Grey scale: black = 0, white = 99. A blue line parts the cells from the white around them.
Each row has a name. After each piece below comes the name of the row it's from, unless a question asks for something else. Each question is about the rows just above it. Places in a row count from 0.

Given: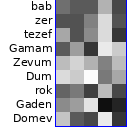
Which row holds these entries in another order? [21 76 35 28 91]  Domev
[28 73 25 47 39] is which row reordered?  rok
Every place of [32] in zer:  0 1 4
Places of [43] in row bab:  0

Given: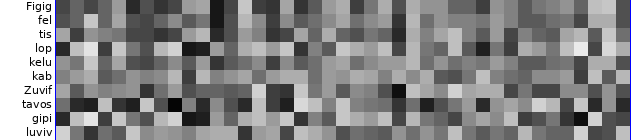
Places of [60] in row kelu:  10 19 23 24 31
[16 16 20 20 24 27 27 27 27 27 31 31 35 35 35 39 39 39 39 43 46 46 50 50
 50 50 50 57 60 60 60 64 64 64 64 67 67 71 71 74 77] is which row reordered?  tis
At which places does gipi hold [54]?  29 31

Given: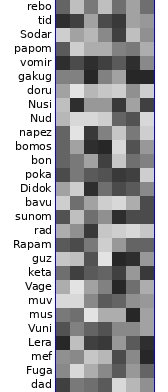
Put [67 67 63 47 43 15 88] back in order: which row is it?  mus
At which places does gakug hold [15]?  2 5 6

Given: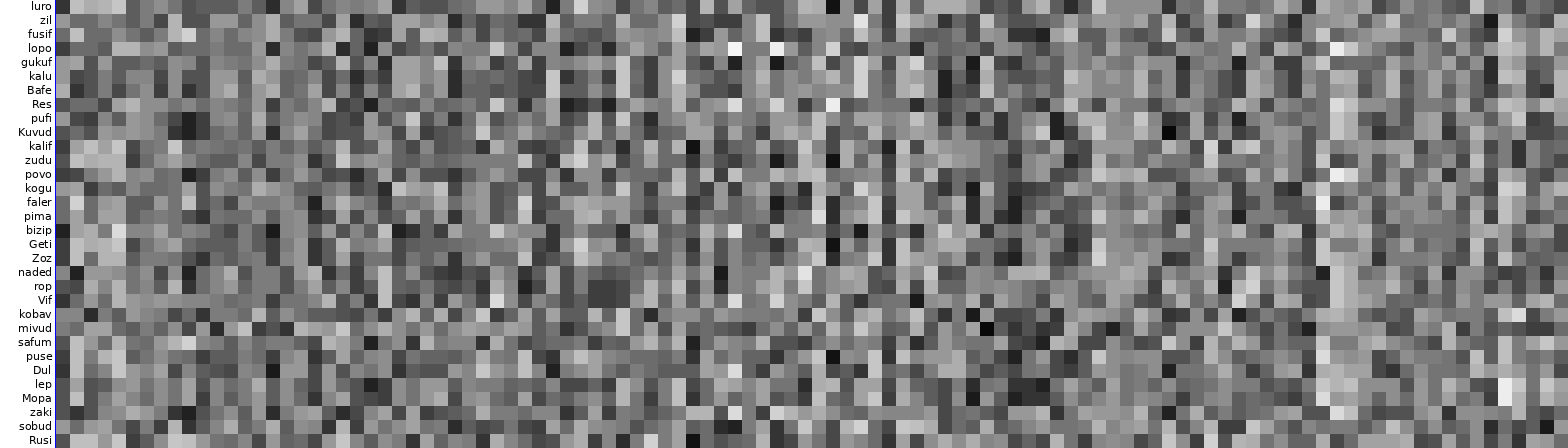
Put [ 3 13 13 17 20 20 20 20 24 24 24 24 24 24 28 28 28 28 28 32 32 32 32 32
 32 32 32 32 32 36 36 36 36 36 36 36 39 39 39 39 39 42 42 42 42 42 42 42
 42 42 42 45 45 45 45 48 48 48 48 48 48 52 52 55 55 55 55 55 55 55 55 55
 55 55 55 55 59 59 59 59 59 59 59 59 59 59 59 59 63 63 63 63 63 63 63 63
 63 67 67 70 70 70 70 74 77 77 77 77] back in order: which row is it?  Kuvud
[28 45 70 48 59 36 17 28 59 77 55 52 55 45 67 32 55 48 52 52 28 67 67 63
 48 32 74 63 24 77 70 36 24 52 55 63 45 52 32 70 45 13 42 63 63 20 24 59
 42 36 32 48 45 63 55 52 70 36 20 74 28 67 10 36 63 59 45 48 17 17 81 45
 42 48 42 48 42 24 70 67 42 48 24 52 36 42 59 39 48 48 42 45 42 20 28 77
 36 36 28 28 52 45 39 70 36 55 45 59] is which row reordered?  sobud

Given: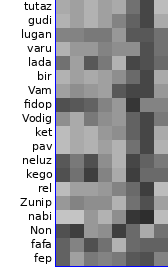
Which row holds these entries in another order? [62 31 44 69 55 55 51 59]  Zunip
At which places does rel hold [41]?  5
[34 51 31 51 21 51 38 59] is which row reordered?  fidop
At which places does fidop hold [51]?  3 6 7

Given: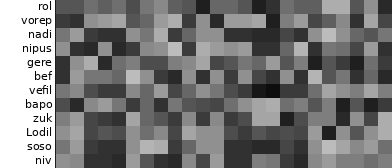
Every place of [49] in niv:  14 20 21 23
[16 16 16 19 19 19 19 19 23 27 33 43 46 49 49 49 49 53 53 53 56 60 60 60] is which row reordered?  niv
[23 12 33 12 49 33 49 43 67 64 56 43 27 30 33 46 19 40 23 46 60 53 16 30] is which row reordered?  bapo
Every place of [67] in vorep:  8
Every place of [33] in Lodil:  3 14 21
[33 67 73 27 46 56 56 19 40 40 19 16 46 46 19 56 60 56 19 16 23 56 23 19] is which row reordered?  nadi
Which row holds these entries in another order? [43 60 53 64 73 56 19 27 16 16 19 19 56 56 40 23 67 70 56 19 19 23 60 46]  soso

